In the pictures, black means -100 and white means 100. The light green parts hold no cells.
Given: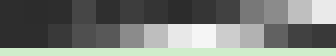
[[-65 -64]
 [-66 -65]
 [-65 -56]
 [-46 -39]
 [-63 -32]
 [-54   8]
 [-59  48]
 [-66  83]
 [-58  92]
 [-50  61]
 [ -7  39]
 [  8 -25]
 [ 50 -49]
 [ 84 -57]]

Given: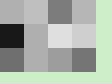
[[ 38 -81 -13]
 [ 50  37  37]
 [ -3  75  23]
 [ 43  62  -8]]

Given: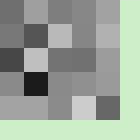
[[-13  -6 -44   8  28]
 [ 25 -33  50 -79  28]
 [ -1  45 -10   8   9]
 [  6   5 -11  13  60]
 [ 27  39  22  21 -19]]

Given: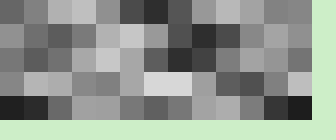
[[-20  14  -7   5 -75]
 [  1 -13 -28  42 -66]
 [ 39 -28 -11  36 -18]
 [ 50  -4  32   7  26]
 [ 13  40  56   0  25]
 [-41  55  31  31  -6]
 [-64  20 -27  69 -25]
 [-33 -37 -63  69  -7]
 [ 19 -64 -48  25  28]
 [ 44 -41  -2 -27  36]
 [ 28   7  28 -37  -3]
 [  2  29  17   0 -58]
 [  5  13  -9  49 -77]]

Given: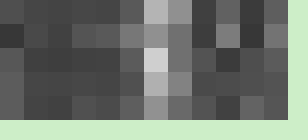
[[-38 -57 -32 -28 -28]
 [-45 -43 -50 -45 -47]
 [-47 -49 -51 -46 -49]
 [-44 -34 -49 -44 -37]
 [-46 -30 -48 -46 -41]
 [-30  -7 -29 -37 -26]
 [ 41  13  62  38  14]
 [ 13 -12 -12   2 -18]
 [-50 -52 -35 -42 -35]
 [-24  -3 -54 -40 -49]
 [-54 -57 -39 -38 -22]
 [-26 -10 -29 -35 -33]]

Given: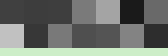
[[-50  51]
 [-52 -57]
 [-51  -5]
 [ -4 -38]
 [ 29 -34]
 [-80   3]
 [-18 -65]]

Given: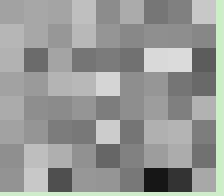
[[ 28  42  39  27  33  27  12  15]
 [ 31  30 -16  21  11  17  49  57]
 [ 29  19  29  41   9  -3  37 -38]
 [ 50  45  -8  45  16  -6  14  19]
 [ 10  16  -4  68  -2  60 -20  16]
 [ 33   7 -11  11  11  -8   2  -6]
 [ -7  12  70  18  23  38  23 -83]
 [  0  11  72  -8  -1  41  35 -60]
 [ 56   6 -28 -18  39  -2 -11  32]]
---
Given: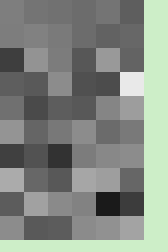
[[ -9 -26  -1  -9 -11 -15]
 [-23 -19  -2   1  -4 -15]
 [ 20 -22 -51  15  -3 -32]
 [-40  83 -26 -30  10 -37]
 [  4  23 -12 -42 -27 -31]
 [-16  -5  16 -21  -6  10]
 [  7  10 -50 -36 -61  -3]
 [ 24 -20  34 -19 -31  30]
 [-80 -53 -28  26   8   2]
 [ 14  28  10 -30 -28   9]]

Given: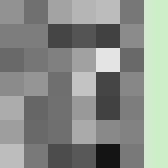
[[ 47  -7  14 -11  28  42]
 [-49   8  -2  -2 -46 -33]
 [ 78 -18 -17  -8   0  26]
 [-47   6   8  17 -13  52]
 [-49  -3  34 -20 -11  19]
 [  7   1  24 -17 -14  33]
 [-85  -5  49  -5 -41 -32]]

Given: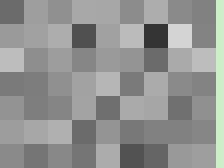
[[  8   1 -16  24  13  32  31  10  36]
 [ 66   3  21  26  36 -37  26  47 -59]
 [ 33  48  48  11  23   5  21  16 -16]
 [  8   3  -4  -2  13  27  43  -4  34]
 [-12  13  15  -1   4  28 -13  33  30]
 [  1   5  23  31  38 -16  16  -6   1]
 [ 20  24   8  -8   7  -8  35 -36 -21]]

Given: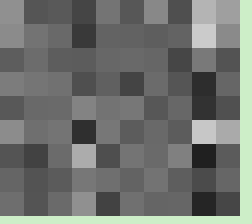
[[ 41  25  13 -33 -30 -46  -9 -32   7 -38]
 [ 59   8   9 -10 -18 -55 -22 -23 -26 -22]
 [ -5 -35 -27 -15 -27 -28 -19 -18 -20 -45]
 [-65 -20  -3  -8 -11 -38 -25 -47 -16 -33]
 [-61 -37 -31 -18 -17   3 -10  -7 -32 -19]
 [ 56  33  10 -13  -9 -63  -7 -28 -18 -28]
 [-75 -29 -34 -48 -16  35 -39  -9 -17   0]
 [-41 -20 -21 -35 -29  -7 -13 -22 -10 -26]
 [-71 -45 -14 -34 -17  13 -48 -12 -21 -20]]

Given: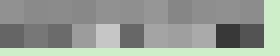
[[ 13  10  14   8   9   7  14  12  18   5  11]
 [-56 -35 -21  -7 -16  22  55 -19  29  25  33]]

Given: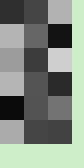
[[-46  40 -63]
 [-20 -85  41]
 [-53  62  22]
 [-34 -67  42]
 [-35 -10 -91]
 [-46 -48  34]]

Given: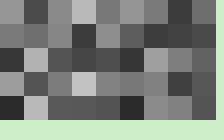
[[-53 -14  18 -41   8  45  -6  17  -4]
 [-48 -42  -4 -13   5 -53  11 -27 -52]
 [ -1 -23 -57  40 -34 -45 -39 -58  25]
 [-50 -32  23 -34  -3  52   2  -6   1]
 [  1 -34 -66  45 -30 -31 -35 -66   9]]

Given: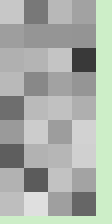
[[ 44  27  56  -6]
 [ 17  16  24  17]
 [ 54 -55  38  41]
 [ 27  17  45   7]
 [ 51  37 -14  46]
 [ 23  65  21  60]
 [ 43  63 -26  40]
 [ 52  28  40 -29]
 [ 25 -20  49  75]]
